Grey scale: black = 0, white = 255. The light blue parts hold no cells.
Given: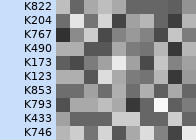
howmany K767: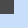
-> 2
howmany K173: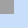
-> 3
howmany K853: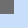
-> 4
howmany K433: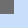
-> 0
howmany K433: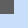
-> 0
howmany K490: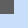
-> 0
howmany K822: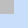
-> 2

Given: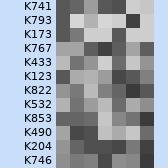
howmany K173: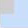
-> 4
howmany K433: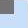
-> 1
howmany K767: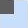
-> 3
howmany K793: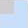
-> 2

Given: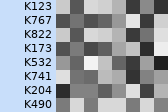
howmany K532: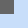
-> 2
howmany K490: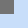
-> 0

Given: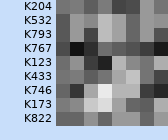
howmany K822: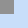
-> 1
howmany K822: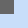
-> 4
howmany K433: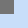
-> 3

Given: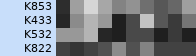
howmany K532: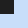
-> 3
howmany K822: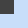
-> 5
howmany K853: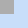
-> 0

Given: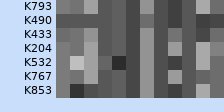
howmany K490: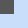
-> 5
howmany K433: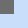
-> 2

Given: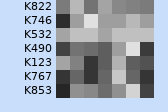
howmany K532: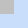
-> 5
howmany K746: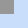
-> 0
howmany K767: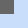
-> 3
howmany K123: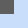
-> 2

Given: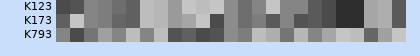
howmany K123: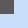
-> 2
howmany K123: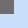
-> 2
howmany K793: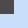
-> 2
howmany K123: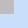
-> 2
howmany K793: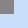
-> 4
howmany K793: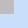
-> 4

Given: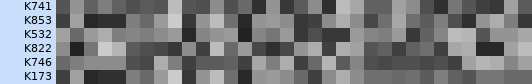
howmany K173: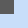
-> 1
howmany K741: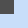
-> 4
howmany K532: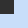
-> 0
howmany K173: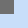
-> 4
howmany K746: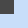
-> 3

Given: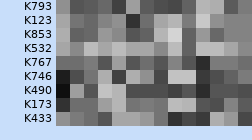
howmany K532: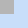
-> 0
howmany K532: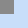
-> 3
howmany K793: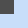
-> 1
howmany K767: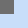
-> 4
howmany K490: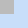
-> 0
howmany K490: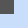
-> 4

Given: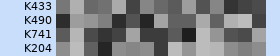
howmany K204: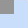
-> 1
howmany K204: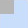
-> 1
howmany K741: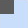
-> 2

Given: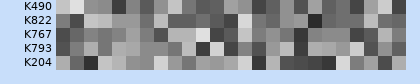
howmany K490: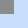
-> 1
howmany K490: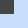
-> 3
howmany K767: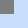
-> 3

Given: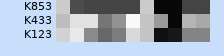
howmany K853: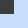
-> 0
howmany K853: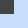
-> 6
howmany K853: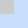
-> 2

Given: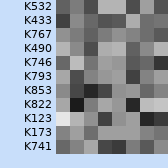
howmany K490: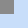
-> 2
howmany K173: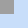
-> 4

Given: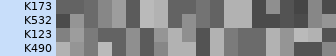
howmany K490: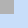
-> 5
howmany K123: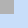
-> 4
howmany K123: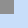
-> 2
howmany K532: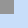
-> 2
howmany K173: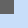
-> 5
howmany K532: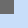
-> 1
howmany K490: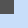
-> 3

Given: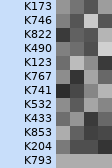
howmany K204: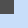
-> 2
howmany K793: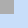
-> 4

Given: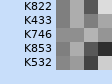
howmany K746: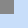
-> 0
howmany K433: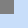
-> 2

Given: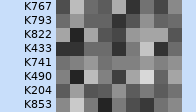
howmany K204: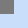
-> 1
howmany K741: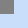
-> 4
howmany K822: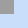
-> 0
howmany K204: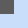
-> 4
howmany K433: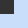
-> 4
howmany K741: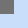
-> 2

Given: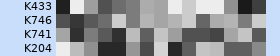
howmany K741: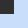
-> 2
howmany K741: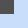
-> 2
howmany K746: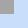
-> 1
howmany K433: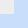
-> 4
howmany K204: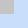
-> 1
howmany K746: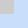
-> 3

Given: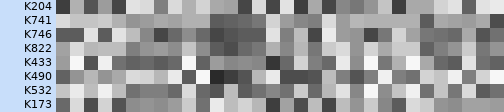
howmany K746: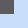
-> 5
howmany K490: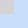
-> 3
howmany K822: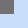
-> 0
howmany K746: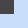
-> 4
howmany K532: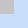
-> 3
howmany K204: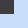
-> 3
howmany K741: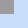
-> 4

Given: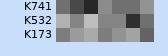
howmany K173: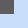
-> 0
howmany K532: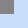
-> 3

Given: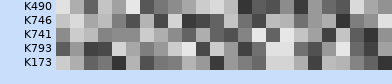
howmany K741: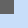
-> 3
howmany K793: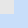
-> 2
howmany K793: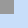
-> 4

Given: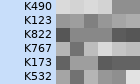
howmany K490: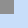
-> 2
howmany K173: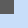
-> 1
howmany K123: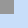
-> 2
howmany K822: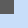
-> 1
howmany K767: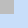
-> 2

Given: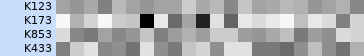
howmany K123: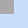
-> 3
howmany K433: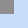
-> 5
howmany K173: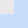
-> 4
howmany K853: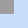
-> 4
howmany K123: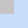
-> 1
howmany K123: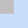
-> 0

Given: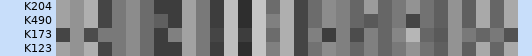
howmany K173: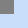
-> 4
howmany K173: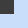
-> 3
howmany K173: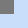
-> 5
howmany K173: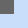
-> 3

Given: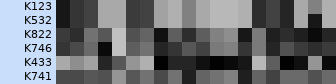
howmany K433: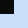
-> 2
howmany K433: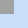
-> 1
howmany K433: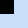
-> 3

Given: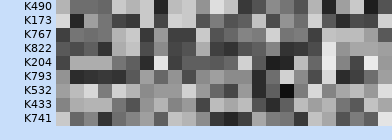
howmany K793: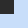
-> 3
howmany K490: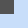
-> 3

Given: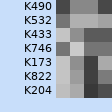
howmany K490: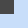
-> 2
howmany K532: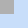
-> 2
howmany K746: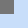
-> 3

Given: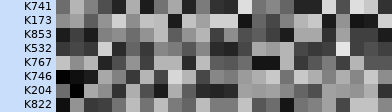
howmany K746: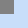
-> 2
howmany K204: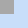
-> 1
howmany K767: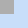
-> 0
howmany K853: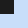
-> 4
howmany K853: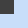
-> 5

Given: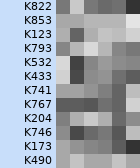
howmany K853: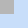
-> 3
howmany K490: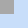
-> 4

